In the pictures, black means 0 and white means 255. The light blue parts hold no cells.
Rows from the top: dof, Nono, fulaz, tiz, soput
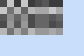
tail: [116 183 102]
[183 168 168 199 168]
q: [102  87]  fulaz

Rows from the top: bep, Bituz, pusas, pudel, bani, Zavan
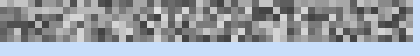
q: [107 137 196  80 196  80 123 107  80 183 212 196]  bani
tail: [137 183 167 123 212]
[153 107  67 107 167 196 212 137  94  67 183 123 137  80 123 123 153 196
 167 153 107 153 212  94 153 137 183 212 196  80 123 212 107 137 196  80
 196  80 123 107  80 183 212 196 137  80 212]
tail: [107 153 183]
[183 196 183 183 123 153 183 183 183 183 107 167 123 153 167 123 137 225
 153 107 123 212 107 167  94 196 107  94 137 107 212  80  67  67 196  80
  67 137 212  94 137 123 123 107 167 107  67 123  67 153 167 196  67 107]
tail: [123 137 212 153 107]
[196  67 123  94  67 137  80  67 212  80 123  80 107 137 212 183 123 153
 167 137 137 153 107  67 183  67 183 137 153  94  80 153  67 123]
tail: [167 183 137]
[137  94 137 183]
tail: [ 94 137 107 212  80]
[ 67  67 196  80  67 137 212  94 137 123 123 107 167 107  67 123  67 153
 167 196  67 107]
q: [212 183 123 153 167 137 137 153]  Zavan

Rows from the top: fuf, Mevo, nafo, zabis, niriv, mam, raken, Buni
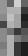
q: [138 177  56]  Buni
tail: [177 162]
[44]
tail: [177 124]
[99]
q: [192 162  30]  nafo
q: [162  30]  nafo
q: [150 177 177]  Mevo

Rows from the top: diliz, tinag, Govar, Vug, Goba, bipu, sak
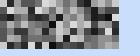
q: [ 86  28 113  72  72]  tinag
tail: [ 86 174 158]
[ 72 113 113 100 100 187  28 202 187 100 113 145 145 113]

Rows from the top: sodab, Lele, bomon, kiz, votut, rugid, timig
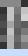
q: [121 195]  Lele
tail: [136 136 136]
[51]
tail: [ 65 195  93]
[121]
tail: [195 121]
[195]
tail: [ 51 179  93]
[121]
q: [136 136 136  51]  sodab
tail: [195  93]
[121]

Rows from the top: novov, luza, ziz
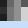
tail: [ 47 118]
[144 210]
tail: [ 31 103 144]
[88]
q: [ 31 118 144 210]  ziz
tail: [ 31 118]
[144 210]
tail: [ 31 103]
[144  88]

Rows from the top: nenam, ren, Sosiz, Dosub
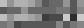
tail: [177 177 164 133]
[ 88 104 104 148  88 148]
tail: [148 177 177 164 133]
[ 88 104 104 148  88 148]
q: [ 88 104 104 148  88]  nenam
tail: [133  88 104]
[104 148  88 148]

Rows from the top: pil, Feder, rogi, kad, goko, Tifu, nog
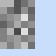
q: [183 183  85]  pil
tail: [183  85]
[113 145]

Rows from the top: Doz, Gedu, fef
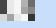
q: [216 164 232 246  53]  fef
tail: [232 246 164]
[135]
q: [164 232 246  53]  fef
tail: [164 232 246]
[53]
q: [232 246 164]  Gedu

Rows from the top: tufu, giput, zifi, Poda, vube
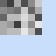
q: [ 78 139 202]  tufu
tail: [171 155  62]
[202 139 230]

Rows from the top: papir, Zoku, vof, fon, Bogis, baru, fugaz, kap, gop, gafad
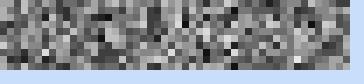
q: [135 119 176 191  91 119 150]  baru
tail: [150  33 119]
[ 78  63  63 150 164 107 135 176  48 135 119  78 107  91 107 135 135  78
 107]

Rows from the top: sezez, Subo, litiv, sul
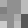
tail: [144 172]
[87]
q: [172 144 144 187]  sezez
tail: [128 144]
[144 187]
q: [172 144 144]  sezez
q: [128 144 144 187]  Subo

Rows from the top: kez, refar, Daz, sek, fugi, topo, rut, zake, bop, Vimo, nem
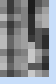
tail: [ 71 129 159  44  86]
[71]
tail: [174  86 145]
[145 200 145  58]

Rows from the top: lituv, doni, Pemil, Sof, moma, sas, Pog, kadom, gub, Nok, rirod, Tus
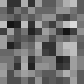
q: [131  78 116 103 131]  sas
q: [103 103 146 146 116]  doni

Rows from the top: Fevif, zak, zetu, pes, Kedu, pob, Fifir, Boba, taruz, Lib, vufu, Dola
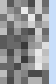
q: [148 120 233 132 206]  zak
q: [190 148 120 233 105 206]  zetu
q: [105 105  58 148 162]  Fifir
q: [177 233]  Boba
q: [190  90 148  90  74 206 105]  Kedu
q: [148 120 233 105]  zetu

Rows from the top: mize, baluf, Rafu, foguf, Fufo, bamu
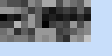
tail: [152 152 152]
[ 62  78  94 123 136]
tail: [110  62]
[94 46 19 46 62 46 94 46]
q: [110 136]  Fufo
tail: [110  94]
[167]
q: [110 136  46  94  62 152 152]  Fufo
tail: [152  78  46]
[152 136 193]

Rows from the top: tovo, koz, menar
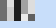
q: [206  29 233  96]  menar
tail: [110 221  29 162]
[221]

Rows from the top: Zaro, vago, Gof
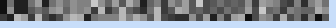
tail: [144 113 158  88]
[200  75  88 113  88 100  88 144  59 158 144 129  75  59 129  46 129 158
 113]
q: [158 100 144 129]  vago

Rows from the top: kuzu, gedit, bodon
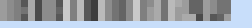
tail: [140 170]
[115 186 170 156 100 100 156 140 115 115]
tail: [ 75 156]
[ 87 100 156]
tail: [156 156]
[100 100 156 140 115 115]
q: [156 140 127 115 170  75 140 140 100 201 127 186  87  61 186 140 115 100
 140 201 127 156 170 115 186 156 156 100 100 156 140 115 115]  gedit

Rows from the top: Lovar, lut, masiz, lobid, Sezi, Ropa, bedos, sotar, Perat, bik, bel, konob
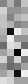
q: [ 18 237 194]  Sezi
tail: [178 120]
[194]

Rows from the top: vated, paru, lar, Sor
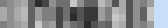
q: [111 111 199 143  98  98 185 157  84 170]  vated
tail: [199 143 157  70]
[143 111  98  44  84 111  98 185 170  84 143 127 157]
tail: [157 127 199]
[185  84 143  98 199]
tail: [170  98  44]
[ 70 143 111 111 199 143  98  98 185 157  84 170  84 143 127 157]
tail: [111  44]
[ 84  56  56 157 127 199 185  84 143  98 199]
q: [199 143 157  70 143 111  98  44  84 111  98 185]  Sor

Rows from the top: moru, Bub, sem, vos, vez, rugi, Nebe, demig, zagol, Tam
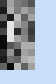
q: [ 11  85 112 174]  Nebe
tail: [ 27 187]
[ 98 162]
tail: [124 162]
[136]
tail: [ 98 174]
[187]

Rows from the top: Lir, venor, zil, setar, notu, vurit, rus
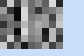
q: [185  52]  vurit
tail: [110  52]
[110 125 157]
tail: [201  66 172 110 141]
[ 95 216  38]

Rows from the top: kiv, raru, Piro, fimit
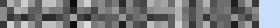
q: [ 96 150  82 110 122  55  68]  Piro
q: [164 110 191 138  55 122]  kiv
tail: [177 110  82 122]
[138  96 110 122  55  68 110 138]

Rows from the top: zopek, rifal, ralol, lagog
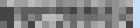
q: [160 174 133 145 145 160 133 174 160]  zopek
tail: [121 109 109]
[121 121 145 109 133]
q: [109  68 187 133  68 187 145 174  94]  lagog

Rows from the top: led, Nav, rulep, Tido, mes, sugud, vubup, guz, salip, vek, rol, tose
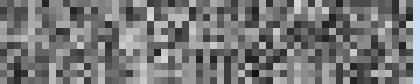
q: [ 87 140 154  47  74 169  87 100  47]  sugud
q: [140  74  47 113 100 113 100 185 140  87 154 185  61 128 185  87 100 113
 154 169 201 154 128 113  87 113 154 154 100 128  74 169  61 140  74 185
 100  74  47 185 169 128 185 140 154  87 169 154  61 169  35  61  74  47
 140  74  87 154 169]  tose
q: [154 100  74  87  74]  sugud

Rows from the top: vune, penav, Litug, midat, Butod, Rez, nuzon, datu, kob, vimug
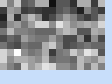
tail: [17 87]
[ 87  49 173 173  61 186]
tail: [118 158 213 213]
[142 227 186 142 158 173 158 213]
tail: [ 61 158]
[142  61  74  61  49  49  87 103  74  33 130  87  61]
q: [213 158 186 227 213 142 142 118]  vimug

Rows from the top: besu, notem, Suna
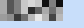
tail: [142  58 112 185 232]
[185  70 185]
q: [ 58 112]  Suna

